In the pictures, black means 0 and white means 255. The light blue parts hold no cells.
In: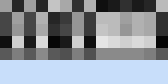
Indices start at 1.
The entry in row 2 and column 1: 70
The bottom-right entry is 89
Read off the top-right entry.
187
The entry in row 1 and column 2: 38
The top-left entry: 159
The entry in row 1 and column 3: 159
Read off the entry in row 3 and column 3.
70
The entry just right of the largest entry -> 218
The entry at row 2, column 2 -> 159
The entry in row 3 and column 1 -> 70
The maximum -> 229
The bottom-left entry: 89
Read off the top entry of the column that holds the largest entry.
15
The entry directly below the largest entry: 138

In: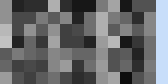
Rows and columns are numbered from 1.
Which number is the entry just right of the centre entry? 35
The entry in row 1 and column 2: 35
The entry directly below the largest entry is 91
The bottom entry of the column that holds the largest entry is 155
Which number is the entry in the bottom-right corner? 111
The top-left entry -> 145
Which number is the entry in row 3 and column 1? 184
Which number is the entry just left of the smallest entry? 164
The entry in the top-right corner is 82
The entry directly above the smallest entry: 102
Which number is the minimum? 13
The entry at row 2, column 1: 145
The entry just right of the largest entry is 35
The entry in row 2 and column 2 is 73
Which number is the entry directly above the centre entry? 73
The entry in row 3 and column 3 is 145
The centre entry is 64
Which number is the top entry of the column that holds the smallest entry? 23

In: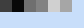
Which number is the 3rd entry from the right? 130
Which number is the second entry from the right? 208
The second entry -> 8

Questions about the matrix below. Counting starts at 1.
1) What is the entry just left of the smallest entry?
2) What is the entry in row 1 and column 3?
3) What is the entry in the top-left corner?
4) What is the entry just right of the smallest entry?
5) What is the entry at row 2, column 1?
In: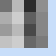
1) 185
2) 44
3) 114
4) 143
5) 173

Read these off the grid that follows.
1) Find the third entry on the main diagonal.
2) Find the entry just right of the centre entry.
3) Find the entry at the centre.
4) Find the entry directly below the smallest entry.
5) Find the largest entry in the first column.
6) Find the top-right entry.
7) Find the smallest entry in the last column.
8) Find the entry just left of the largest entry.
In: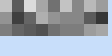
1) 91
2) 135
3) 147
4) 166
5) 195
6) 156
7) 54
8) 91

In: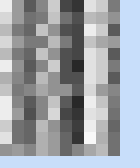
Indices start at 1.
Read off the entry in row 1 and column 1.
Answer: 237
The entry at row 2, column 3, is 113
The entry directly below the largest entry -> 167
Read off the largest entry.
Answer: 248
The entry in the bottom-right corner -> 113
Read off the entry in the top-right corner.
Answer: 122
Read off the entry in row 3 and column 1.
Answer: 186
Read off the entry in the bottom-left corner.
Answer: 146
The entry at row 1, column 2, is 155
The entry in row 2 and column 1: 215
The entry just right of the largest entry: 176
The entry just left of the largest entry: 52
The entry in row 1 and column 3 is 90
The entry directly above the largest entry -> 237
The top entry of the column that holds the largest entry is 225
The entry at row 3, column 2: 122

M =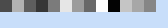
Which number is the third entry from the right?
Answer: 197
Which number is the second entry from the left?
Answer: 178
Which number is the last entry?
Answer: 134
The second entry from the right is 167

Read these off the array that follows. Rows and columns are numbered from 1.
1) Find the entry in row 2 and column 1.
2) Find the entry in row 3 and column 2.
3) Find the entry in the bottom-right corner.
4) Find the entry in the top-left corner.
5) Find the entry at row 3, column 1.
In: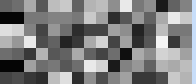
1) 5
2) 211
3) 180
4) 98
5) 222

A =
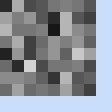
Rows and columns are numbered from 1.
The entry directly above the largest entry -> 64
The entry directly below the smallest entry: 149
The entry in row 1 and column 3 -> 75
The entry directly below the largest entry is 127
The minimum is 23
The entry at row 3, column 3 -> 118
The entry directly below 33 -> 107
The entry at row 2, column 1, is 161
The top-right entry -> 86
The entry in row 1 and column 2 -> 172
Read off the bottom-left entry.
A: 107
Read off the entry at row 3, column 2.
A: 118
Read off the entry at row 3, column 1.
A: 181
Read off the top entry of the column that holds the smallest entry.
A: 118
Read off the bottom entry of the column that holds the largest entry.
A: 107
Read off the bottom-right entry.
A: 64
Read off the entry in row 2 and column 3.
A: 149
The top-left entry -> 42
